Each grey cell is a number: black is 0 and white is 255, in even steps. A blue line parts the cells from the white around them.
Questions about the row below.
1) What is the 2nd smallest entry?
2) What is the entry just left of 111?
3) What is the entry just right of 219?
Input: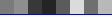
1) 56
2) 219
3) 111

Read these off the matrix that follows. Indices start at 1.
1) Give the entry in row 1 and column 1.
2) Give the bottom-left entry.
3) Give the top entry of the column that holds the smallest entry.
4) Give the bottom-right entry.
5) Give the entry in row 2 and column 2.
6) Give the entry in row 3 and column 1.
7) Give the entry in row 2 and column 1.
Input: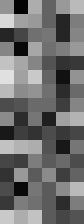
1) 147
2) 201
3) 2
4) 83
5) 161
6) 37
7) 216

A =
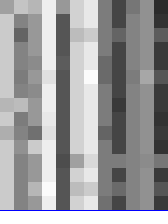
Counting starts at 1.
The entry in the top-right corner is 43
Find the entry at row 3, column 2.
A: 100
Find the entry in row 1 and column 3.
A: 182
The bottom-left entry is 203
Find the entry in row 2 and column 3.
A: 152
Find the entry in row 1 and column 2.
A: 196
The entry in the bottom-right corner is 57
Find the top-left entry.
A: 160
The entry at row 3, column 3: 152
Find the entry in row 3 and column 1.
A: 203
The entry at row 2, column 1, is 203

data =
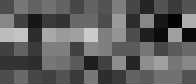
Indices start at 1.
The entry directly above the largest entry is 105
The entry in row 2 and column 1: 135
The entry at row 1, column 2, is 119
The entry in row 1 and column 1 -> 77
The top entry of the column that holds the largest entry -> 99
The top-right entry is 83
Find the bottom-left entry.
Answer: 77
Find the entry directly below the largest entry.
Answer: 135
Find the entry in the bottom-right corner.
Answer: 83
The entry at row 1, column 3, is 99
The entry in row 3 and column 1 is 188
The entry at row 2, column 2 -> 65
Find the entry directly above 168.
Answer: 58
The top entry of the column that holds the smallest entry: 58
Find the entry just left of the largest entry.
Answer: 160

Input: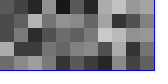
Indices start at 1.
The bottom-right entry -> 96
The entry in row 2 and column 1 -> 75
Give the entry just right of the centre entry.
122
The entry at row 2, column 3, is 179
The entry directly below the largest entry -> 81
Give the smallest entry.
23
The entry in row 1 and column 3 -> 38
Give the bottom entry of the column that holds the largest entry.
38
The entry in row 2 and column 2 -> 96
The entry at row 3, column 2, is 122
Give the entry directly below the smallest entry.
145
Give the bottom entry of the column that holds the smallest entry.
52
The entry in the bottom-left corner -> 109
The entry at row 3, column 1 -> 75
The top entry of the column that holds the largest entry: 172
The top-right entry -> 164

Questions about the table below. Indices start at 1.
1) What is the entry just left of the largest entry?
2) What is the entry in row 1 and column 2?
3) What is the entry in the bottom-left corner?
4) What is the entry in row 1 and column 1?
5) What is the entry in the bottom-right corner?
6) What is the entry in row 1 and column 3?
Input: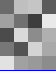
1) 61
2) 191
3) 226
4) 107
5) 140
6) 197

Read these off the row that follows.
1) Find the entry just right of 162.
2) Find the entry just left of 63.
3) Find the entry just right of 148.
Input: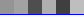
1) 78
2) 175
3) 162

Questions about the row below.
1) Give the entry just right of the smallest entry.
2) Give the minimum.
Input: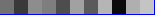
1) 175
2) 11

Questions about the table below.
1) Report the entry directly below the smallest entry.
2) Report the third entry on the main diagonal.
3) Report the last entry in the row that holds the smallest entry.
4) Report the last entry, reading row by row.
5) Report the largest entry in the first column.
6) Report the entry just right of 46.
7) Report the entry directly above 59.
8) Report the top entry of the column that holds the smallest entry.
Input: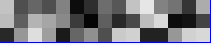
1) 144
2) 222
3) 67
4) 216
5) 195
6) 109
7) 12
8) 46

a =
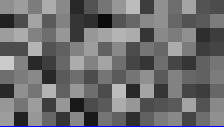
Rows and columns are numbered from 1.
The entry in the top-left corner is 144
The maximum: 203
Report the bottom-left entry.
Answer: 157
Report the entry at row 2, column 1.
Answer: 33
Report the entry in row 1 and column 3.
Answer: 124
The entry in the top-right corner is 76
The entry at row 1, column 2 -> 157
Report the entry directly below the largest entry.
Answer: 110
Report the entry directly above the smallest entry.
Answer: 117
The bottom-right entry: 144
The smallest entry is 10
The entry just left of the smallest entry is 46
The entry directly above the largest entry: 76
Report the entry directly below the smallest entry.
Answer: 164
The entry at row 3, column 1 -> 157
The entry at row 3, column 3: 130

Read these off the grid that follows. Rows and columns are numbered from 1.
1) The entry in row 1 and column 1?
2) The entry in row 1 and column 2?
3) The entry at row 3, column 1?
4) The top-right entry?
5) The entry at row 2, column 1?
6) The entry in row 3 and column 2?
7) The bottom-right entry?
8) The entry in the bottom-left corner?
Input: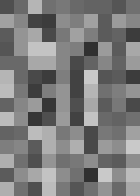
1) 79
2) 105
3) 91
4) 112
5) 161
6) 148
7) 168
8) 175

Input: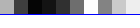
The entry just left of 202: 131
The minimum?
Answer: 5

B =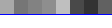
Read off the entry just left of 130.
118
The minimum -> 51
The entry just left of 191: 142

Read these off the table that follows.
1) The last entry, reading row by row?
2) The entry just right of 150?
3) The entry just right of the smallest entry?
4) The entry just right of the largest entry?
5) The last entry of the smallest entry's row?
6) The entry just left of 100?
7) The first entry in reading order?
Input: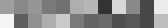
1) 189
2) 121
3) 216
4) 94
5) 236
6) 121
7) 158
